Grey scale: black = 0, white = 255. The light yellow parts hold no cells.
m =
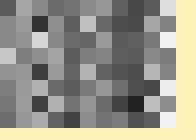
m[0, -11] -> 90
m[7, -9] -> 171
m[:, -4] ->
[97, 77, 90, 94, 83, 111, 67, 125]
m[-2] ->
[118, 157, 65, 177, 115, 149, 108, 67, 35, 189, 141]
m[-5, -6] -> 127
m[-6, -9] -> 215
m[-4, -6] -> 178
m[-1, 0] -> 110
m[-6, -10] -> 147
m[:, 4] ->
[114, 95, 108, 92, 100, 93, 115, 66]
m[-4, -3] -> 78
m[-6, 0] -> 137
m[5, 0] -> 127
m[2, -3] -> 96
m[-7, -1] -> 130
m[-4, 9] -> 182
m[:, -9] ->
[138, 51, 215, 143, 63, 176, 65, 171]
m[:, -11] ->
[90, 137, 137, 199, 147, 127, 118, 110]
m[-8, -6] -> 140
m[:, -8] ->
[108, 143, 136, 163, 155, 106, 177, 98]
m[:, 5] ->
[140, 192, 101, 127, 178, 123, 149, 142]

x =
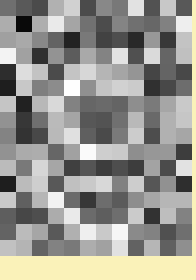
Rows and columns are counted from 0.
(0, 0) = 111
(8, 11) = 166
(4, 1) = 221
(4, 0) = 45
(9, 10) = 152
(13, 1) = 71
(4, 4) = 196
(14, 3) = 89
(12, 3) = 242
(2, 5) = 121
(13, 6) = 94
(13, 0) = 94
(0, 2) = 75
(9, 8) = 142
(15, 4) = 121
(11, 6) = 216
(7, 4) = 165
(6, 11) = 201
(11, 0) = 30
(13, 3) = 172
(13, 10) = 190
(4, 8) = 149
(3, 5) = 169
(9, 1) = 171
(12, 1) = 96
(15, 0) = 193
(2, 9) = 152
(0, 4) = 209
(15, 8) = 98
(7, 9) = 105
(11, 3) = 88
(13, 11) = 130
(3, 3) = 147
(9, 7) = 202
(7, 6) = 83
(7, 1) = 55
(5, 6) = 196

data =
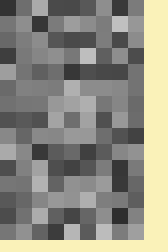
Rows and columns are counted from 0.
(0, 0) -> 51
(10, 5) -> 85
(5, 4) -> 176
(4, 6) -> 72
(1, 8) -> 151
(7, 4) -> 110
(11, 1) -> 116
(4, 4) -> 55
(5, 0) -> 106
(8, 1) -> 102
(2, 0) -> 104
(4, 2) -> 96
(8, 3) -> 135
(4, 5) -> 78
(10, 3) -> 78
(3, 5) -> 190
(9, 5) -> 64
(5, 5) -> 140
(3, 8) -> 76
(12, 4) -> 146
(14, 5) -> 91
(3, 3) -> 143
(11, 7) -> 57
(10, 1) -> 129
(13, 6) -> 142
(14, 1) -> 145
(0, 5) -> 88
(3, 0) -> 62
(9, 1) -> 136
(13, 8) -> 130
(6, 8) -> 106
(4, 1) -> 116
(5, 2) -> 127

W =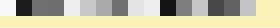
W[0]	248
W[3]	110
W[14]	98
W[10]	21

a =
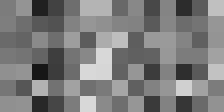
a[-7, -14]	124
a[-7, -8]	180
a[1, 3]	82
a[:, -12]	[32, 88, 138, 100, 22, 178, 41]
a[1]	[126, 110, 88, 82, 130, 149, 144, 132, 130, 90, 133, 109, 116, 149]
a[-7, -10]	111
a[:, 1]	[148, 110, 100, 116, 148, 86, 145]
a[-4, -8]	215
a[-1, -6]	150
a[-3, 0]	143
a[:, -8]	[180, 144, 172, 215, 214, 122, 137]
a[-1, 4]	125
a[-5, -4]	153
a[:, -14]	[124, 126, 107, 120, 143, 118, 143]
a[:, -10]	[111, 130, 157, 117, 109, 162, 125]
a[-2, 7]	165
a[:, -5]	[72, 90, 153, 98, 60, 129, 59]
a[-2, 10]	149
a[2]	[107, 100, 138, 111, 157, 93, 172, 190, 95, 153, 153, 132, 96, 148]
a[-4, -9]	136
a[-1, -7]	111
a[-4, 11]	124
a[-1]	[143, 145, 41, 70, 125, 215, 137, 111, 150, 59, 129, 55, 107, 145]

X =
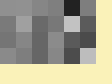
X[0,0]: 144
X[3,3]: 135
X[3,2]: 102
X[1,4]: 194
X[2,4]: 90
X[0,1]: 145
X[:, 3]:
[127, 120, 139, 135]
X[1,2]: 106

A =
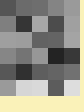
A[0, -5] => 85
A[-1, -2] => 92
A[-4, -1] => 164
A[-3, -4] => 116
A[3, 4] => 56
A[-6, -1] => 154
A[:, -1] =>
[154, 160, 164, 56, 113, 221]
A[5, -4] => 214
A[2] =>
[159, 157, 98, 100, 164]

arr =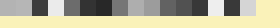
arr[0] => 179
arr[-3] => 238
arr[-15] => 182
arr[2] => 61
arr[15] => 213
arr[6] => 40

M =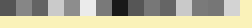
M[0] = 85
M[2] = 99
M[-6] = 119
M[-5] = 101

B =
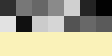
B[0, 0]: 48
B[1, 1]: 16
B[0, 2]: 103
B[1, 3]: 214
